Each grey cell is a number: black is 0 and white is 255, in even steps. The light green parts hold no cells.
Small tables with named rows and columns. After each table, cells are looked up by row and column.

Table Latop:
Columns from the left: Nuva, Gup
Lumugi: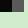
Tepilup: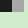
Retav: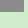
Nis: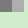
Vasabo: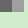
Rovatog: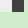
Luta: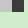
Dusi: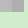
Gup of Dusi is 174
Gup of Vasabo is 159
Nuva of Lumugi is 8
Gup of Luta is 59
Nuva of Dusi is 187
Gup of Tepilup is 167
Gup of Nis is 173
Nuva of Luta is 198
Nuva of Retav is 139
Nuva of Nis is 122

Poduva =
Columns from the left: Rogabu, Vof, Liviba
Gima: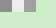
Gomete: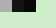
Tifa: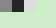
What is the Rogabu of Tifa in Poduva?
134
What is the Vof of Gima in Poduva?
237
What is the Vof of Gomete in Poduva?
19
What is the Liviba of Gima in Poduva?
160
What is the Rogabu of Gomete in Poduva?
175
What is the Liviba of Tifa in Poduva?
221
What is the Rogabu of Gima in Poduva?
142
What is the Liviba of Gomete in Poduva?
8
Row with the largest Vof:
Gima

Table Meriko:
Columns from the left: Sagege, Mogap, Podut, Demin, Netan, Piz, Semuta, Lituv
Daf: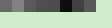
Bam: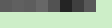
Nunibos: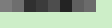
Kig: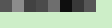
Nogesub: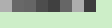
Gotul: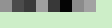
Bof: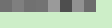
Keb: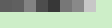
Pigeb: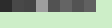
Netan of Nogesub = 64
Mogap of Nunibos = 110
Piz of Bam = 36
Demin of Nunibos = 59
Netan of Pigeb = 82
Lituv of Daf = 88
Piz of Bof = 78
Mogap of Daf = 129
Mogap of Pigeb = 72
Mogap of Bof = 127
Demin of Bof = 115
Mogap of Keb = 96
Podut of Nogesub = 101
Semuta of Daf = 65
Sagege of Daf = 105
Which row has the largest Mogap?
Kig

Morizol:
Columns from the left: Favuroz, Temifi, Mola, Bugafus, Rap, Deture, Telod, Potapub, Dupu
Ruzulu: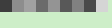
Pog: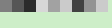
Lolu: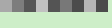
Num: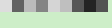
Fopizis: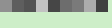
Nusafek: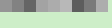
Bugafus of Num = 132
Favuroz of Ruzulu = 61
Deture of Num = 191
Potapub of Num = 36
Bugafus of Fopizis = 194
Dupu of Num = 82
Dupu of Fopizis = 64
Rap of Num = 213
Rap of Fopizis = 70
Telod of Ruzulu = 129
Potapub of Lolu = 182
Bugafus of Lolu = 193
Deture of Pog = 203
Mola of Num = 187

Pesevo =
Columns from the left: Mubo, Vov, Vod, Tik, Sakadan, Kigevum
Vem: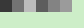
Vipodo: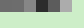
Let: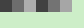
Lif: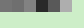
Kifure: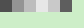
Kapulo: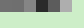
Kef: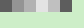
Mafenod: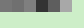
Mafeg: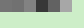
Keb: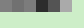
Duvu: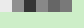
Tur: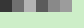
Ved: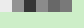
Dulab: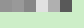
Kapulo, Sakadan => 92
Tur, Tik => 91
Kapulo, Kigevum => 174
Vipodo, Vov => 109
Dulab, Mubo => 147
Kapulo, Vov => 111
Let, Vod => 173
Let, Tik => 65
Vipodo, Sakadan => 92
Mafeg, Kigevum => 167
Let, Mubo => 65
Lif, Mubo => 116
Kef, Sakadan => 192
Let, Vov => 109
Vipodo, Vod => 134
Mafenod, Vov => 112
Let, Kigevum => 166
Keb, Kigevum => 170
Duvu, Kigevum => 121

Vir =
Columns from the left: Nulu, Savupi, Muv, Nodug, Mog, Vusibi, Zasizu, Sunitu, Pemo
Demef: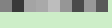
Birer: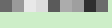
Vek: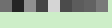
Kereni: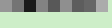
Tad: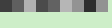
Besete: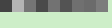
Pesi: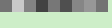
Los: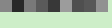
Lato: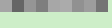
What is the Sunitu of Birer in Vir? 47
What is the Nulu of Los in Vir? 134
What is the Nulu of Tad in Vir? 62
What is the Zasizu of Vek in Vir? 92
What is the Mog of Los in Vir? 56
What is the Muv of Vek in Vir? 144
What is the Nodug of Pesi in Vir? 66
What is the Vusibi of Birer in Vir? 172
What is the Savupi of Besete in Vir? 180
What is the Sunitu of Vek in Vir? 98
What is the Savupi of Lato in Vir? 101
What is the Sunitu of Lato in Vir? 157

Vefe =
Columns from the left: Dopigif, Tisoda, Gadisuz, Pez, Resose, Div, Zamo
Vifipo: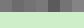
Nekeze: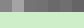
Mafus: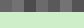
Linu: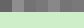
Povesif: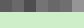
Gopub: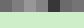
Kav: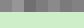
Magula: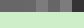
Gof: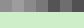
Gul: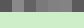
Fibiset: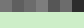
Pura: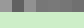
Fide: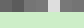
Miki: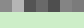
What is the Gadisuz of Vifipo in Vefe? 115
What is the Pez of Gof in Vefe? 120
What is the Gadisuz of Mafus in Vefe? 76
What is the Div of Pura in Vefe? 118
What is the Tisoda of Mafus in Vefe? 114
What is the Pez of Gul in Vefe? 122

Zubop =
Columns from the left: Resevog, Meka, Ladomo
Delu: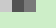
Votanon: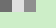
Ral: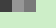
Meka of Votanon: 224
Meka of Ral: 150
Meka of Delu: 83
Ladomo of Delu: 121
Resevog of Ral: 62
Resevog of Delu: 202
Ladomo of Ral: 121
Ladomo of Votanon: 143
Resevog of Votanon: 110
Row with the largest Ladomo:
Votanon

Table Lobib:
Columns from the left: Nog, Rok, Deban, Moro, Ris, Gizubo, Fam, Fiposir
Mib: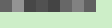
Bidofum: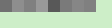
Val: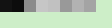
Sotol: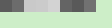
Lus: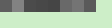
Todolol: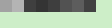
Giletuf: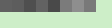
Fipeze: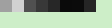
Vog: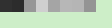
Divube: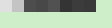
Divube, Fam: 60
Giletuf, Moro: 98
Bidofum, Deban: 128
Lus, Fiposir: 90
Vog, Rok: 44
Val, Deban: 139
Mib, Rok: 147
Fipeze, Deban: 80
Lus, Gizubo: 105
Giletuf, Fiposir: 121
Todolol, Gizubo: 82
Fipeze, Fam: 11
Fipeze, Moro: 56
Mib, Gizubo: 103
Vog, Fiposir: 148
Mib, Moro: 81
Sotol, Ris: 211
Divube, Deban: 77
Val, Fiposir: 164
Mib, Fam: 129
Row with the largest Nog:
Divube

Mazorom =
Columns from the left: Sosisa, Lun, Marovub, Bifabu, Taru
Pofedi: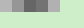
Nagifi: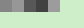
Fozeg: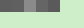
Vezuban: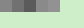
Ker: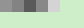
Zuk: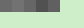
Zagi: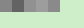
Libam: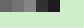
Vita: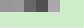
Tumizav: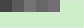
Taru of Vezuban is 146
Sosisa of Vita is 151
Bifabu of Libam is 50
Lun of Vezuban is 113
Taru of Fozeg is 90
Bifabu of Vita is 81
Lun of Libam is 115
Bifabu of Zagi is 157
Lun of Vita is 153
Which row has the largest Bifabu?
Zagi

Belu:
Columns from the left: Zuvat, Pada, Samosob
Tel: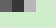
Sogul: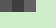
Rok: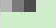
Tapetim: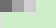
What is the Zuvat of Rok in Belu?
181
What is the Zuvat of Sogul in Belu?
86
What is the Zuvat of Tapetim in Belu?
110
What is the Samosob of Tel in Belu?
182
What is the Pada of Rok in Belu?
122
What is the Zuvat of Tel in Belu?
99
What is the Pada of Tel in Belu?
55
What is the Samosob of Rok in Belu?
77
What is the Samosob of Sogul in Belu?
99
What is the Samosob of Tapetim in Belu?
206
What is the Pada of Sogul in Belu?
62
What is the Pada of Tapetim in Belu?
164

